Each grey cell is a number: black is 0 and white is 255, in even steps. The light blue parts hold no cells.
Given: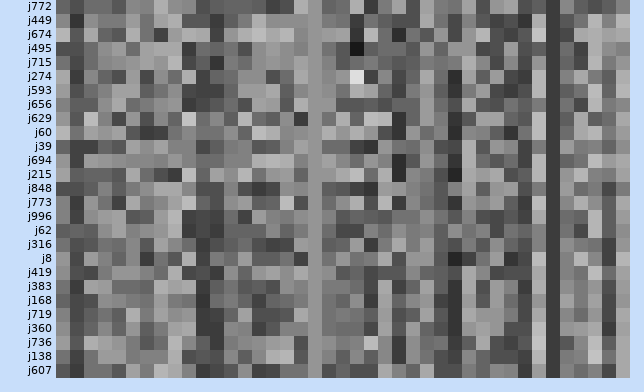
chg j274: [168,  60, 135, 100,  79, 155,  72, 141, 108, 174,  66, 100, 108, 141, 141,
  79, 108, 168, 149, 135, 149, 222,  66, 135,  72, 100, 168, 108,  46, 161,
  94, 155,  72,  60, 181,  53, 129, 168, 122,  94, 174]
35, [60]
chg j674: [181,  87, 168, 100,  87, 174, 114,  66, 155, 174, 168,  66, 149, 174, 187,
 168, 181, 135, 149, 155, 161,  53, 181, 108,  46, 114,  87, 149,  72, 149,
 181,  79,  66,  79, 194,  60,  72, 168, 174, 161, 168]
33, [87]
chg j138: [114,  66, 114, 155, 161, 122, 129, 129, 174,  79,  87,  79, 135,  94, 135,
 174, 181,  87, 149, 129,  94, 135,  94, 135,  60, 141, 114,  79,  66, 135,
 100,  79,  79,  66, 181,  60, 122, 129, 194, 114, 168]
4, [155]

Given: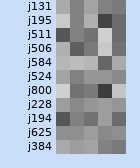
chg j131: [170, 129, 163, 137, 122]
3, [129]
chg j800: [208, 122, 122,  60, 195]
1, [114]
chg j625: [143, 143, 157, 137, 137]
4, [143]
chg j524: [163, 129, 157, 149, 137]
2, [149]
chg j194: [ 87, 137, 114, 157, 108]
1, [129]

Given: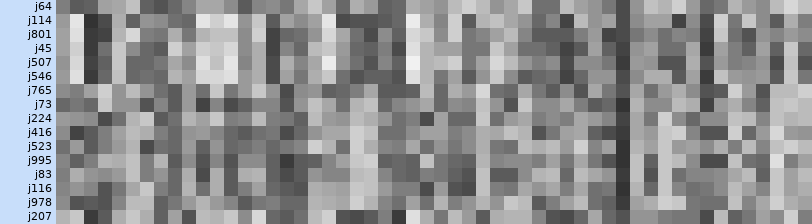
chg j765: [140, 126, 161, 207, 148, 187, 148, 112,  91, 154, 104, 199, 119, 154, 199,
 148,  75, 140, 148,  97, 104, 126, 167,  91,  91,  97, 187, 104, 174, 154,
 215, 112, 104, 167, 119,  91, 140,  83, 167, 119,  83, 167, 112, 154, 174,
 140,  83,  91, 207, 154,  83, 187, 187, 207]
10, [112]
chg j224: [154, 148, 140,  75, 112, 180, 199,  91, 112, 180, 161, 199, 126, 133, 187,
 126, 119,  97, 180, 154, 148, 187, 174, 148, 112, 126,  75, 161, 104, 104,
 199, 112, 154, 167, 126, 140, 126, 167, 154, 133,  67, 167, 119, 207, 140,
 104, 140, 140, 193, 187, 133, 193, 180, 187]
18, [187]
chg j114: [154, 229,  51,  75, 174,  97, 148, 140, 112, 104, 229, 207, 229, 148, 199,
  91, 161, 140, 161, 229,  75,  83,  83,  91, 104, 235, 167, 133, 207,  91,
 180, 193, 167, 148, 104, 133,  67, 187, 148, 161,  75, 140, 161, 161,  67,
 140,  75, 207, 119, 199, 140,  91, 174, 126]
26, [174]
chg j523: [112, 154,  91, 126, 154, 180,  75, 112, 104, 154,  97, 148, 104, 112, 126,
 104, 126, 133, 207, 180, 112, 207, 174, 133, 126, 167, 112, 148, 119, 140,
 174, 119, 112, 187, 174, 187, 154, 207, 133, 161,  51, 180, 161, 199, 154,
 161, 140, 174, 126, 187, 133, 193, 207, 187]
16, [119]
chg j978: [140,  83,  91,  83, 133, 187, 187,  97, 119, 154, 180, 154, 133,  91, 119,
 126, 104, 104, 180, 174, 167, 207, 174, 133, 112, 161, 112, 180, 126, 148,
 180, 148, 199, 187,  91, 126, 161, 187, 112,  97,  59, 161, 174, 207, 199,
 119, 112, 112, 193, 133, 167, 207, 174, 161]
22, [180]

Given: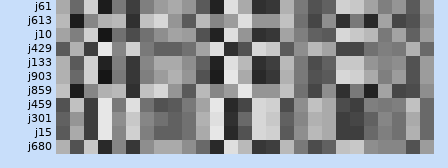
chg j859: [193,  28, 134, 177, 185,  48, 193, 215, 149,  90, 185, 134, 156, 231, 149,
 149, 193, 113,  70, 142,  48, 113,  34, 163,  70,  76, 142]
21, [121]
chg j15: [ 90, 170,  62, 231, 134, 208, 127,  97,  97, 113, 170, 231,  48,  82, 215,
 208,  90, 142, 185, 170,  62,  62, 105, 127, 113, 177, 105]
12, [41]
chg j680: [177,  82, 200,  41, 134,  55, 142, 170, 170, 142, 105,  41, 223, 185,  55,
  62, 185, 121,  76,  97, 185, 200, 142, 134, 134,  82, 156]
20, [193]
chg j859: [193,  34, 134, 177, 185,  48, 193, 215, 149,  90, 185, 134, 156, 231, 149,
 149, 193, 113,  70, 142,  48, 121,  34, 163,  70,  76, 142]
1, [28]
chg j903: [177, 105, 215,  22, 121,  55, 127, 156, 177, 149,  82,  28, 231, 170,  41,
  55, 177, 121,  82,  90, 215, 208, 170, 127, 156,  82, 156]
2, [208]
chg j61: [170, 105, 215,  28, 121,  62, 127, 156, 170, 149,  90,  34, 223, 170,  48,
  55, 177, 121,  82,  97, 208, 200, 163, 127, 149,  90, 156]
2, [208]

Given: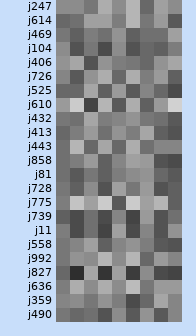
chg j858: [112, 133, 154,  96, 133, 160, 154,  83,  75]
1, [125]
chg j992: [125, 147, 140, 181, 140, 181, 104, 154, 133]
0, [119]

